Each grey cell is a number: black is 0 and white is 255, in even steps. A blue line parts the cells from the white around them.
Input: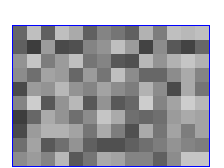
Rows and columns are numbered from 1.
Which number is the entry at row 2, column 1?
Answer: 96
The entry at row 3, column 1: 147
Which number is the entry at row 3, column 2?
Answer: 197
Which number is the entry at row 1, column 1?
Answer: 103
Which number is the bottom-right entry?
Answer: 197
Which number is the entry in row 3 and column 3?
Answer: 125
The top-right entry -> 191
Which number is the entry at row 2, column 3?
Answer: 155
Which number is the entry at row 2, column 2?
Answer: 61
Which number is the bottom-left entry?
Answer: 140
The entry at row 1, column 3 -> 96
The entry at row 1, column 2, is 191

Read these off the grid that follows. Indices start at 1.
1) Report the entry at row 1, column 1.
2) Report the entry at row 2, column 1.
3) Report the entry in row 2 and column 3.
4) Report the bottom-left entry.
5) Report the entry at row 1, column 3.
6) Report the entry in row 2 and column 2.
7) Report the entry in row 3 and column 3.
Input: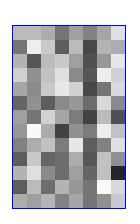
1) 187
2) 117
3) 201
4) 172
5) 172
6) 238
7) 187

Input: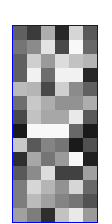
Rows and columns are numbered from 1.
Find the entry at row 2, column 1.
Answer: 117
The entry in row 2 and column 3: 227
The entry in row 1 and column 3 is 173
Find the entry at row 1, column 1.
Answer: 96
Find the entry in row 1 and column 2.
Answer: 59
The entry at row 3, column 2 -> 207
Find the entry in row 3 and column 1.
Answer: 96
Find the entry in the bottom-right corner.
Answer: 154
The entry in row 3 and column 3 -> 154
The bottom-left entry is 160
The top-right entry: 89

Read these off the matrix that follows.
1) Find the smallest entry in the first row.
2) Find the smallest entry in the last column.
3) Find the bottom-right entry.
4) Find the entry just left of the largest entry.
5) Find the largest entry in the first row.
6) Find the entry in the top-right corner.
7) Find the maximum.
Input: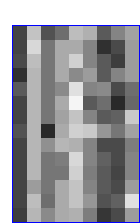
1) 68
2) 104
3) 156
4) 170
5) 195
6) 162
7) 245

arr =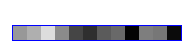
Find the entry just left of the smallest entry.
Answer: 105
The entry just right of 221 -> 139

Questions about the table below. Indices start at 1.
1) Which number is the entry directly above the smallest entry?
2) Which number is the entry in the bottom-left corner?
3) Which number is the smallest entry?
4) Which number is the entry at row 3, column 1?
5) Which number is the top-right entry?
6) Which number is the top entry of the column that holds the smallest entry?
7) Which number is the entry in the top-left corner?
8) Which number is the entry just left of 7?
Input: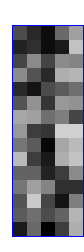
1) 76
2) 26
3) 0
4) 69
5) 160
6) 13
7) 76
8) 91

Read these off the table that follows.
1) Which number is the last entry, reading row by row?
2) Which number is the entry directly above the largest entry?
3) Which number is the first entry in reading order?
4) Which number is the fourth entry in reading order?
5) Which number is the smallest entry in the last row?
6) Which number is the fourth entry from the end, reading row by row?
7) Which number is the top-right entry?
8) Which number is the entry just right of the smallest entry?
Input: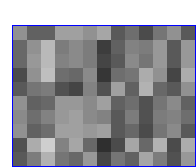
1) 152
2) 110
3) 145
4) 160
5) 69
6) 166
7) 89
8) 75
